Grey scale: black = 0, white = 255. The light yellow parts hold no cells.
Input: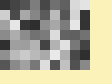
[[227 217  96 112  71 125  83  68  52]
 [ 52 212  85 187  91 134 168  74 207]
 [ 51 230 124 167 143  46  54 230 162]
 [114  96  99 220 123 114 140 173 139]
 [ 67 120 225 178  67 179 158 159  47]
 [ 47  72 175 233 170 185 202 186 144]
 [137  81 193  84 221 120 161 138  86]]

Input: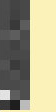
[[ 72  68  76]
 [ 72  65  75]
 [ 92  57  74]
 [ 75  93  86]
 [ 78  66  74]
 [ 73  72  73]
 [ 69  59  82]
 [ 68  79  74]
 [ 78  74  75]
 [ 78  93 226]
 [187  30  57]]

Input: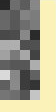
[[135  92 109  39]
 [124 131  89 102]
 [123 109  88 104]
 [ 42 136  76  73]
 [ 80  79 175 173]
 [ 66 167 122 161]
 [173  87  87  96]
 [ 97  60 135 217]
 [ 52  60 138  95]
 [196  84 110 117]]

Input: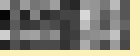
[[ 86 186 120 149 155  39  51 159 128 117 155  93 177]
 [ 86 140  93 149 215  68  69  57  43 132  34 103   6]
 [100 148  83 134 189  68  51  74  85  59  54  90  34]
 [ 79 193 148 142 138  62  55 142 117 161 155 107 206]
 [ 72 155  74 118 172  74  51  74  75  74  54  79  34]]

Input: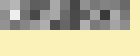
[[105 127 131 120 145  70 119 169  98  94 126 182 166]
 [120 170  57 161  93  74 106 168 154  72 113 238 141]
 [141 164 132 122 175  76 102  77 174 152 134 116 146]]

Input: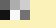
[[206 173  98]
 [114 248  18]]

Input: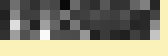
[[ 38 128 100  51  50  87  46  59 106   9  71  80  48  68 111  46]
 [ 67  40  47  80  62  68  78  64  59 119  81 124  63  62 137  33]
 [139  41  38  64  56  58  61  52 119  36 101 159  33 101 221  41]
 [196  46  63  32  38  58  32 151  75  77  80 249 110  81 158  49]]

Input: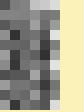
[[219 202 194 131 124  82]
 [123 118 143 129 131 132]
 [155 109 159 109 111  89]
 [226  84 114 108  50 143]
 [126  63 136  99 102 103]
 [165  49  96 108  62 157]
 [226 104 124 114  55 138]
 [160  84 164  87  87  79]
 [116  59 106 117 116 155]
 [133  84 151 104 112  91]
 [219  84 103 117  55 155]]

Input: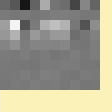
[[100 134  69 109 116 171  99  22  87 104]
 [120 119 123 125 125 122 118 121 119 122]
 [141  83 119 178 191 176 123  82 243 158]
 [129 118 110 154 152 139 153 121 178 151]
 [125 117 119 134 131 132 132 125 144 132]
 [125 120 125 121 118 123 120 125 121 123]
 [119 119 123 124 122 123 118 119 120 121]
 [122 123 118 120 125 127 121 125 121 120]
 [119 118 123 119 123 122 125 121 122 119]]
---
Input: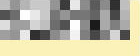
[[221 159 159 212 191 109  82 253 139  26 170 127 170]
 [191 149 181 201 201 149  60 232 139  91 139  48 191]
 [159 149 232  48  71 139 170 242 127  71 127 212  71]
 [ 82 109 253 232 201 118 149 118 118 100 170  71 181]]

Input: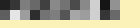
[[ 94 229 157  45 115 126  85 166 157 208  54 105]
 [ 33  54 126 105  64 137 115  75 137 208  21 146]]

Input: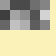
[[154  74  74 111 132]
 [102 193 175  93 132]
 [ 62 164 142  83 211]]

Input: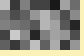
[[191  56 128  66  66  25 162 108]
 [128 118 108  87 181 162  87  37]
 [118  77  96 150 181 138  77 138]
 [ 96  56 108 191  96 172  56 150]
 [ 66 202 138  37 128 162 150  77]]

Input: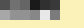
[[167 146 146 135 232 123]
 [ 80 113 101  26  48  57]]

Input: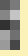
[[165 112]
 [154  70]
 [133 196]
 [ 91 122]
 [ 49  91]]

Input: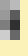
[[205 103]
 [163 186]
 [153  91]
 [126  48]]

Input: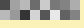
[[185 153  52 212  86 232  98 131]
 [ 74 162 185 108 203 120 131 173]]

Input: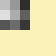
[[222 172  96]
 [192 152  46]
 [ 85 108  55]]
